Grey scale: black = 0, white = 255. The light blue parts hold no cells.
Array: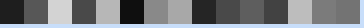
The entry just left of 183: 73
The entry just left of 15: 183

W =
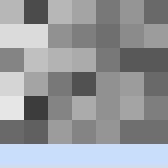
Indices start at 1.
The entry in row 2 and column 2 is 219
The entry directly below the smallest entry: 96
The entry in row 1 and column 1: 184
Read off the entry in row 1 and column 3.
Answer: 184
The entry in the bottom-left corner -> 104
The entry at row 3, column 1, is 132
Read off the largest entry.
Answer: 231
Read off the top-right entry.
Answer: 104
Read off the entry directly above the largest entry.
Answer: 213
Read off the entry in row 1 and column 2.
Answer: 74

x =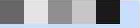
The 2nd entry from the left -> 227
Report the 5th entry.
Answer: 25
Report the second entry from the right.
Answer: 198

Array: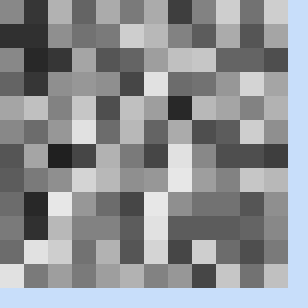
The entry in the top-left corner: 136
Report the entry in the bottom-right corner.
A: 192
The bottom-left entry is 225
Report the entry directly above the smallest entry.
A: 151
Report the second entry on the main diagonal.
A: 48
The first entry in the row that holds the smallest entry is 85
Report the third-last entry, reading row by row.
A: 198
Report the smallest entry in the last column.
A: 62
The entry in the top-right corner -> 206
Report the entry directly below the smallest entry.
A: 143
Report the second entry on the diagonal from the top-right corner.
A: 85
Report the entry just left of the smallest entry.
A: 165
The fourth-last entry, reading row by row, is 70
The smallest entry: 32

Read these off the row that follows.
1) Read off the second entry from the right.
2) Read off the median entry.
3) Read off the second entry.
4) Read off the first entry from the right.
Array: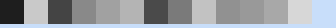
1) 168
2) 153
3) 201
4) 215

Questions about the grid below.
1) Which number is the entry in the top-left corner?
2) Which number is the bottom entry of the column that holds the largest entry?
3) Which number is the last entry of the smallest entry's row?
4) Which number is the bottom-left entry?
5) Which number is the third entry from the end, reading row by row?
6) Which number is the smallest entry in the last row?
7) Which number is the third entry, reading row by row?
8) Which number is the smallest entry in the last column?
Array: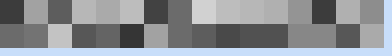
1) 60
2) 93
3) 170
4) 107
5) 135
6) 53
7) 93
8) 141

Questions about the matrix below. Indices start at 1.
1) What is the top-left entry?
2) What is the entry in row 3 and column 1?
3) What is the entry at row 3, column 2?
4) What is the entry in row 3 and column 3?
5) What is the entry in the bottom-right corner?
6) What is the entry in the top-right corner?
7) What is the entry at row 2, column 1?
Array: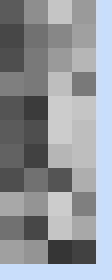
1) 91
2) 78
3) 121
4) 154
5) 65
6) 154
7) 71

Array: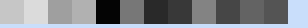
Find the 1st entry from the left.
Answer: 198
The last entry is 84
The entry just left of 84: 99
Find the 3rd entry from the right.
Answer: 70

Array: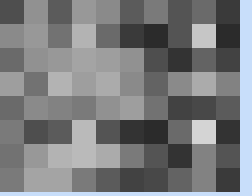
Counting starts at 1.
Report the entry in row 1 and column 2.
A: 145
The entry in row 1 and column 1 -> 78
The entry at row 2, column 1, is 138
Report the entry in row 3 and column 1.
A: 106
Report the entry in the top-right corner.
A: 58
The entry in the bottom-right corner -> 58
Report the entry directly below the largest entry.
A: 130
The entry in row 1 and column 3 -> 91
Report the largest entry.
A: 212
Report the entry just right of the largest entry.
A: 51
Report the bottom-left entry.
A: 122
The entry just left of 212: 106
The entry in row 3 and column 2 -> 145

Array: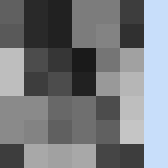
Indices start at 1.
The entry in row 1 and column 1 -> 96
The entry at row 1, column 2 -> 41
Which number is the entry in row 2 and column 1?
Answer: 89
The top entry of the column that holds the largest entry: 61
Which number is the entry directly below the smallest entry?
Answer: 33
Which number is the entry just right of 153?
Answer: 182
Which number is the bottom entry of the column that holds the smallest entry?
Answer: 168
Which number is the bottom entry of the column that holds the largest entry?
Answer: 61
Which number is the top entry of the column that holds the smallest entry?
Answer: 124
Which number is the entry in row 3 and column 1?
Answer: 190

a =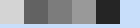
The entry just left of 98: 212
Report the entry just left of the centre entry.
98

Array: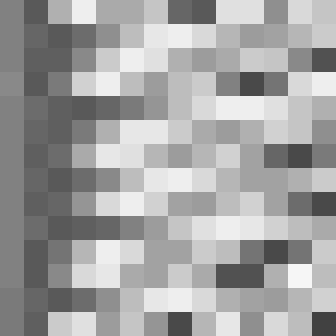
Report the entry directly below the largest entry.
182
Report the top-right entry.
197
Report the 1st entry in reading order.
129
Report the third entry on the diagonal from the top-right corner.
197
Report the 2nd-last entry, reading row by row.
189
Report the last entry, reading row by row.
65
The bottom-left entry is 122
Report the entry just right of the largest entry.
189
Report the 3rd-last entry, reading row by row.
217
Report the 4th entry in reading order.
238
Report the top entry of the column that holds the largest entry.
217
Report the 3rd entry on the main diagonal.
95
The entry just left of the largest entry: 176
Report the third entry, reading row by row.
176
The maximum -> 246
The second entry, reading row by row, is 89
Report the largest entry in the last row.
231
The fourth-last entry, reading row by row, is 143

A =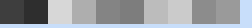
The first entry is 62
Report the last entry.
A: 154
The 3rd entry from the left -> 215

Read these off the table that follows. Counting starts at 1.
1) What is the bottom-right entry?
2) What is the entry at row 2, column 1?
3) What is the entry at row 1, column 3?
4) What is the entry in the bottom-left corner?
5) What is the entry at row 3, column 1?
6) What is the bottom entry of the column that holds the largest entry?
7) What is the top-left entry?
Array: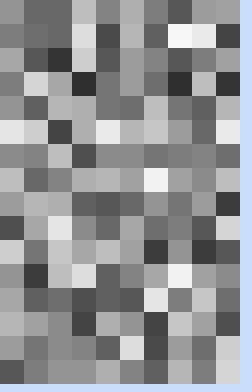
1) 213
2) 124
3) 104
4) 88
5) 167
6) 182
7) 147
